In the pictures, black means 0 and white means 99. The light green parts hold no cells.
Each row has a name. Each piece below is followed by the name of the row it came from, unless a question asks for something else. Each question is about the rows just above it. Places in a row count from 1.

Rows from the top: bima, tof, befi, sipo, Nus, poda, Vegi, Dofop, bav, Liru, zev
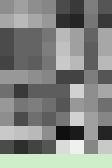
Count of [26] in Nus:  1
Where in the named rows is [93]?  zev, 6
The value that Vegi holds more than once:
[36]

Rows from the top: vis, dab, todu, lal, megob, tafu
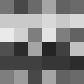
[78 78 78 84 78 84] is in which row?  dab
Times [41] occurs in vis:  2
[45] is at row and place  vis, 1
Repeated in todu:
[49]
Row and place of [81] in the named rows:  todu, 2
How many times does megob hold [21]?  2
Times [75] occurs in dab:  0

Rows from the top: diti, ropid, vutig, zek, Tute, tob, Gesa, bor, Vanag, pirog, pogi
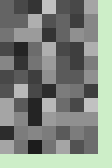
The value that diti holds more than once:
[28]
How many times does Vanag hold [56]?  3

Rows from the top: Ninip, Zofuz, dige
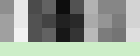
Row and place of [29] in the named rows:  Ninip, 3
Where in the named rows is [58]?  Zofuz, 8

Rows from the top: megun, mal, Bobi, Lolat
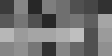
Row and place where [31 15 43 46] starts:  mal, 3
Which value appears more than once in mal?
[46]

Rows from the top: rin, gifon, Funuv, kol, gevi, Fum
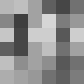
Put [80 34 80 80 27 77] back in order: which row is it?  Funuv
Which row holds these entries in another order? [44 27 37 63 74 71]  rin
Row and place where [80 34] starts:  Funuv, 4
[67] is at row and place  Fum, 1
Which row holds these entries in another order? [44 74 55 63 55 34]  gevi
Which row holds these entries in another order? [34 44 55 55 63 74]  gevi
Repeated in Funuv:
[80]

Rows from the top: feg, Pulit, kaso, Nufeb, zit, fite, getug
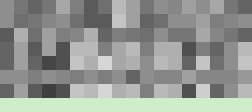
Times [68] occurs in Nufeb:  2
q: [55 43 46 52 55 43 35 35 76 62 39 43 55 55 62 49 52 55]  Pulit
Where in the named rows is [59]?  fite, 18
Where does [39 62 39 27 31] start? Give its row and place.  zit, 1
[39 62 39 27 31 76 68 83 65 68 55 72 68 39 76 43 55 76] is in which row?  zit

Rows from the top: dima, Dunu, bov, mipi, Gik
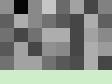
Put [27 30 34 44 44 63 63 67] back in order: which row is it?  Gik
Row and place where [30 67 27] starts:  Gik, 6
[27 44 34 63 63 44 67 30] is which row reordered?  Gik
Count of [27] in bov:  2
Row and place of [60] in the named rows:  mipi, 8
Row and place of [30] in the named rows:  Gik, 6

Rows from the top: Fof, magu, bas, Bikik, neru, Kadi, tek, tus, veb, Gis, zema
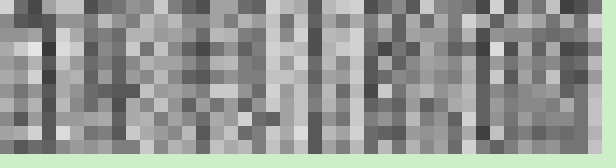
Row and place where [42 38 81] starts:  Fof, 18
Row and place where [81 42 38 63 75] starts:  veb, 18
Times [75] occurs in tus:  3

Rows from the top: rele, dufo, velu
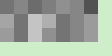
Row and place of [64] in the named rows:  dufo, 1
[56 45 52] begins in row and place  velu, 4
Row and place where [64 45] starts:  dufo, 1
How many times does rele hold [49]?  1
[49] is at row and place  rele, 4

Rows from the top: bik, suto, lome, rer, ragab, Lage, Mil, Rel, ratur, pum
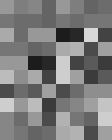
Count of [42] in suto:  3
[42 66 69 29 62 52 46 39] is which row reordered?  pum
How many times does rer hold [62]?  1
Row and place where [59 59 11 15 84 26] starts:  lome, 3
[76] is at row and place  Rel, 8

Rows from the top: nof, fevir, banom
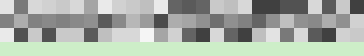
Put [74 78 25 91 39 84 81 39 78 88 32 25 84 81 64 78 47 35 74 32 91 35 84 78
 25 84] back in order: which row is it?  nof
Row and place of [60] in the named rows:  fevir, 11
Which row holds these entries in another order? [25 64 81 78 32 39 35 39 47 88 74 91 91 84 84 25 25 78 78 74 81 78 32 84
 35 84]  nof

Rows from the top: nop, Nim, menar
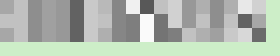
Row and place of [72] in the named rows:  nop, 8
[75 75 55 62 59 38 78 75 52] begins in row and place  Nim, 1

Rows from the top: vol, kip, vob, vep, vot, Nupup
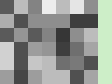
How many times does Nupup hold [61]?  2
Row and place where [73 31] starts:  Nupup, 5
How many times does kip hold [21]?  0
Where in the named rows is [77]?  vot, 3
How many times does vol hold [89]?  1

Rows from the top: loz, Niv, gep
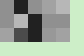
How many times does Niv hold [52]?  0
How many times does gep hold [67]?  0
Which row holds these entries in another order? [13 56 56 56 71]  Niv
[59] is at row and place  gep, 4

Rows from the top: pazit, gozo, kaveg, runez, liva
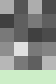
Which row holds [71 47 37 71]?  liva
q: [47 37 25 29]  kaveg
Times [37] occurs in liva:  1
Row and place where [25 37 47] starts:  gozo, 1
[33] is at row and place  pazit, 2
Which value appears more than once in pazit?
[67]

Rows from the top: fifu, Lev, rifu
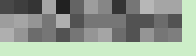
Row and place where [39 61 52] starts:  fifu, 6
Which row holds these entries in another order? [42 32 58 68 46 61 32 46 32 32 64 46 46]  Lev
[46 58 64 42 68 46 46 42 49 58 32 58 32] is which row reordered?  rifu
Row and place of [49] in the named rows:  rifu, 13
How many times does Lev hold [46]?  4
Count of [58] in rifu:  3

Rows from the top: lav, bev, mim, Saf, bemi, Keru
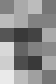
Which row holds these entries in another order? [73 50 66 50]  bev
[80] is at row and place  bemi, 1
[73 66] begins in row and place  bev, 1
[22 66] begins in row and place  bemi, 3

